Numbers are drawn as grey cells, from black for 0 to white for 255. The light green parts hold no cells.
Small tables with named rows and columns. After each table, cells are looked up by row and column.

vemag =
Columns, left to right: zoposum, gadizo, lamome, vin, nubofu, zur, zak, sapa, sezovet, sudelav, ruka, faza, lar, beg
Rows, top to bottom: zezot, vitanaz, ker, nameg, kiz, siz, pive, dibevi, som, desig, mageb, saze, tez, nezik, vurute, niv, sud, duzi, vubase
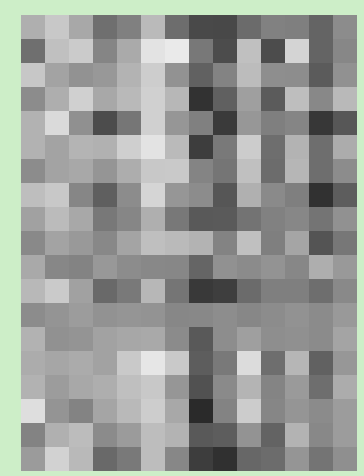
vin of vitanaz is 133
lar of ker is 91
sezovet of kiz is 58
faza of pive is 182
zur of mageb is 136
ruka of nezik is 142
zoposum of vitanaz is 111
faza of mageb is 135
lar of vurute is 97

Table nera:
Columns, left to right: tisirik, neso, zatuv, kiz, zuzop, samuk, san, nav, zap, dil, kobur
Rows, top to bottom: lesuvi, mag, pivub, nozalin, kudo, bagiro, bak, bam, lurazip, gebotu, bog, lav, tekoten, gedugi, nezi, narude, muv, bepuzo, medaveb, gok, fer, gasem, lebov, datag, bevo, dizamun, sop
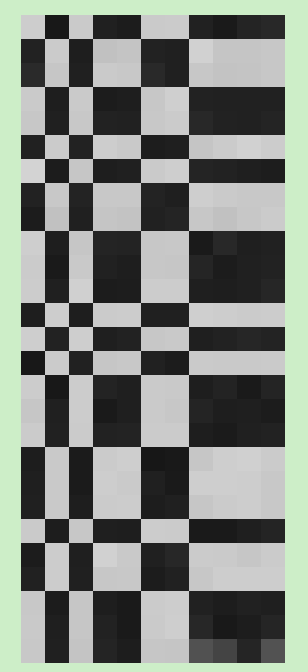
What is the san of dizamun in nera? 206
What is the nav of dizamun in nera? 39
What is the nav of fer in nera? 198
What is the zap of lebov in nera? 202
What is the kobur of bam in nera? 200
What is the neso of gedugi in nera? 34
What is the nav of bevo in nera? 33
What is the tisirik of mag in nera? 34
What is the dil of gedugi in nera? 38
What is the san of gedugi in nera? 201

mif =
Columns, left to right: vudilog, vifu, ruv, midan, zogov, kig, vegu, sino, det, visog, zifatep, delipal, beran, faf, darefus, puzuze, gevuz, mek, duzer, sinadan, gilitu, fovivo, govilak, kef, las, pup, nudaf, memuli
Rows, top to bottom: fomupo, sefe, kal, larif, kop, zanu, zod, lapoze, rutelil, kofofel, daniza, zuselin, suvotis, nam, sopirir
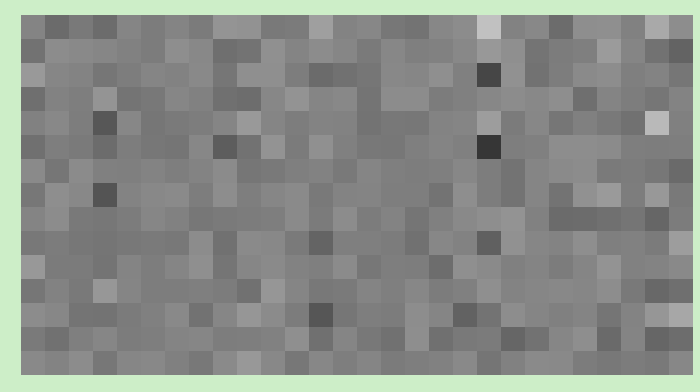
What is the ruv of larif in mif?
126
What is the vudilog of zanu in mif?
112
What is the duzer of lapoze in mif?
142
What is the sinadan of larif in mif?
135
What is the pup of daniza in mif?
129
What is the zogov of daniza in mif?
132
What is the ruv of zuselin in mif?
121
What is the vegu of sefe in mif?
142
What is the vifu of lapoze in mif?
142
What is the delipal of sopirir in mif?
119
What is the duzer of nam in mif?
121
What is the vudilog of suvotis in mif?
140
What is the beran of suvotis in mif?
86
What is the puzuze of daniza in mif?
126
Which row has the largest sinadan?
fomupo

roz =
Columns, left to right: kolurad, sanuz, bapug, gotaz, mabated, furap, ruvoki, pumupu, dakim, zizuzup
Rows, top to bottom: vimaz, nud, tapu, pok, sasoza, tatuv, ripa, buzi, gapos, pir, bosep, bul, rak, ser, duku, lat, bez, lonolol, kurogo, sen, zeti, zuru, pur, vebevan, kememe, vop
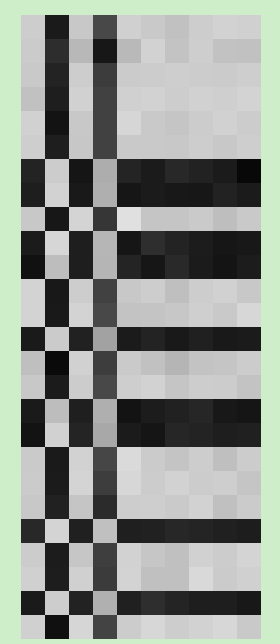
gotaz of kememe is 176
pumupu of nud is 206
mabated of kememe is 32
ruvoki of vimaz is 193
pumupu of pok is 209
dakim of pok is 207
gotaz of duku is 61
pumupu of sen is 204
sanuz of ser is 203
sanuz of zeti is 33
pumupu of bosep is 27
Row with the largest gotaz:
zuru

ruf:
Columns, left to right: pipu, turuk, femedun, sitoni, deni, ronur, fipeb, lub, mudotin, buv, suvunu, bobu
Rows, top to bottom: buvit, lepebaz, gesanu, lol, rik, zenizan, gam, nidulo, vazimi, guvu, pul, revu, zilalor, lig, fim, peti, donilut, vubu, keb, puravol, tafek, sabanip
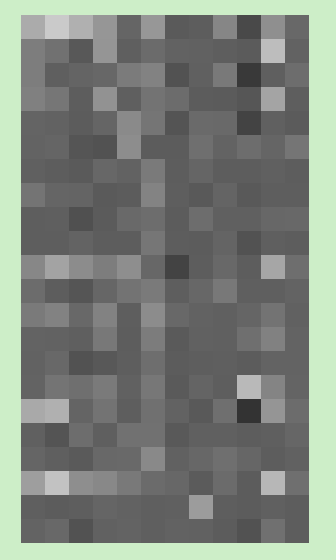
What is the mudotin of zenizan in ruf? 99
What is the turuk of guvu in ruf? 94
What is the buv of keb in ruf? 102
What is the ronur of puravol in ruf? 107
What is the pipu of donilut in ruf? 169
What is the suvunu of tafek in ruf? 96
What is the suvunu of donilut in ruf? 149
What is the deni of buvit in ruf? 101
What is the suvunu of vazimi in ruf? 103
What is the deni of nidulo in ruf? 92
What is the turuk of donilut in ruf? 176
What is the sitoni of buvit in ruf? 150

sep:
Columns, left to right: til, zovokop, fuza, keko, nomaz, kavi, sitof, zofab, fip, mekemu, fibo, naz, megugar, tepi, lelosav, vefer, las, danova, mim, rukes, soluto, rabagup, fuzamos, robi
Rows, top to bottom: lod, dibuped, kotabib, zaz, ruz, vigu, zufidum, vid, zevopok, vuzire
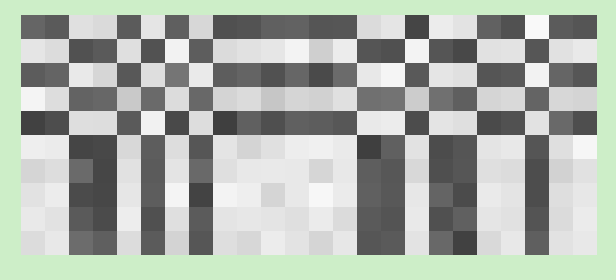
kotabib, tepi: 107
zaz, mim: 95
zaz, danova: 112
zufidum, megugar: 214
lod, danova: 236
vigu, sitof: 221
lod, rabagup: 249
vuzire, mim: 65
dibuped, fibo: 230
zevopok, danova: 80
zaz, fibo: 198
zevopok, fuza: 90
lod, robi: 85
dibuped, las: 243
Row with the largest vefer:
kotabib

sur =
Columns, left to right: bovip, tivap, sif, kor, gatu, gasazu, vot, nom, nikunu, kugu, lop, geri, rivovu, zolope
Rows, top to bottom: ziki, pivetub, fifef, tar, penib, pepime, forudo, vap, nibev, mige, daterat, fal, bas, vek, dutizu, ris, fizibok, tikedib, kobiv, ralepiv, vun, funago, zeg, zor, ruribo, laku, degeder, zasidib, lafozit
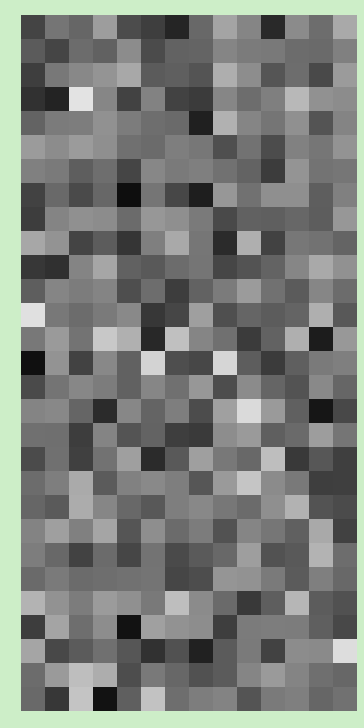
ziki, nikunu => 164
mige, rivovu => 114
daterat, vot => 108
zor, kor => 110
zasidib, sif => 190
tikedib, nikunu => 141
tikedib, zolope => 117
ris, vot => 112
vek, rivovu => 28
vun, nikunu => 119
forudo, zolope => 118
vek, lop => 98
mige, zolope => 100
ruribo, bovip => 179
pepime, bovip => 155
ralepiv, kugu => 197
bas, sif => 108
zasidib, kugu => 133
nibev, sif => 144
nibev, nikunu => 73

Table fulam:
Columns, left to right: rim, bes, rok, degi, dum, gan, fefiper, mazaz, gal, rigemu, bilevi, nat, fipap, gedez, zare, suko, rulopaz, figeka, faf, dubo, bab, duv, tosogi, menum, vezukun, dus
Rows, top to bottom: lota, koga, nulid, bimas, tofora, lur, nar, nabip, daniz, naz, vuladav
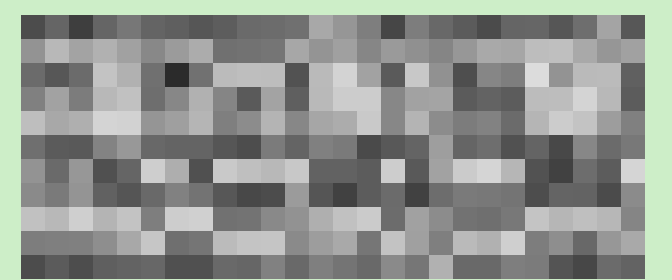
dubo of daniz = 111
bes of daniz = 184
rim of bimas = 128
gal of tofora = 127
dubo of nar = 213
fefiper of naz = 111
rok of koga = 163
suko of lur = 88
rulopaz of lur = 100
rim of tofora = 190
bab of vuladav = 126
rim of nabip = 138

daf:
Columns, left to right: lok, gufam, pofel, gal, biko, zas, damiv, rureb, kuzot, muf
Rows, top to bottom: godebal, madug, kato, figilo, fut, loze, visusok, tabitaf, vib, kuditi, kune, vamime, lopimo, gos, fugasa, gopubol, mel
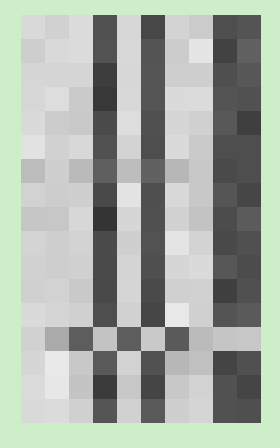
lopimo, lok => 218
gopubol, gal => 59
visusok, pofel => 186
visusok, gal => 95
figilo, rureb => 219
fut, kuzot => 88
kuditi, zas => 82
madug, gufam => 217
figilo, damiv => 218
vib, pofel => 215
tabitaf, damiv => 216
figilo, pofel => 202
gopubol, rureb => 210
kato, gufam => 213
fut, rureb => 208
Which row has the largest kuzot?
gos

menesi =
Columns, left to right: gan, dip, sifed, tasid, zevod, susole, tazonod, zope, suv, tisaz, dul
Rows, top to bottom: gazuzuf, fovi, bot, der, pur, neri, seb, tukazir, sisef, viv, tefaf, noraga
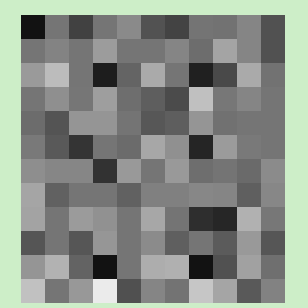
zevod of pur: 116
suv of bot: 73
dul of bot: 114
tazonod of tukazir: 128
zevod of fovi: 117
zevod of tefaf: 117
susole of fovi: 117
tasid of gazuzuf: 117

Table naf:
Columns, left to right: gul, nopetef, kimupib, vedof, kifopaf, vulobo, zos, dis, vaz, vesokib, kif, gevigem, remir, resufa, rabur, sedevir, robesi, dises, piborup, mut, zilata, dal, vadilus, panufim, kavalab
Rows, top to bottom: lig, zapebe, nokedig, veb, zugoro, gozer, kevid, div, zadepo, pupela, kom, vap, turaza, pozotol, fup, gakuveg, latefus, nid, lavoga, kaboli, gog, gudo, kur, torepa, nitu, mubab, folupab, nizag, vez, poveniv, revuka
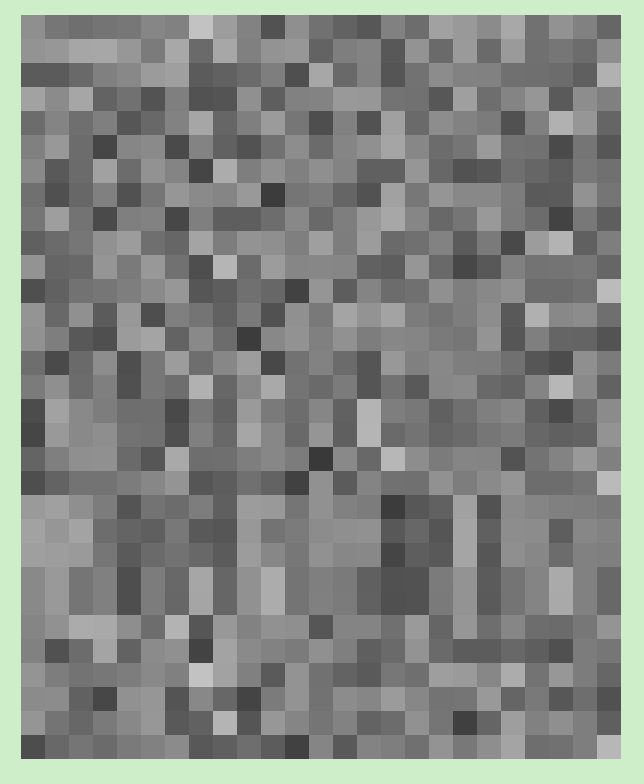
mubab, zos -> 179
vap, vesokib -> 112
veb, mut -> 110
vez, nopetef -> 140
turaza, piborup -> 125
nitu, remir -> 128
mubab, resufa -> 132
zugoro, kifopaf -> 86
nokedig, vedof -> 128
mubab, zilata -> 134

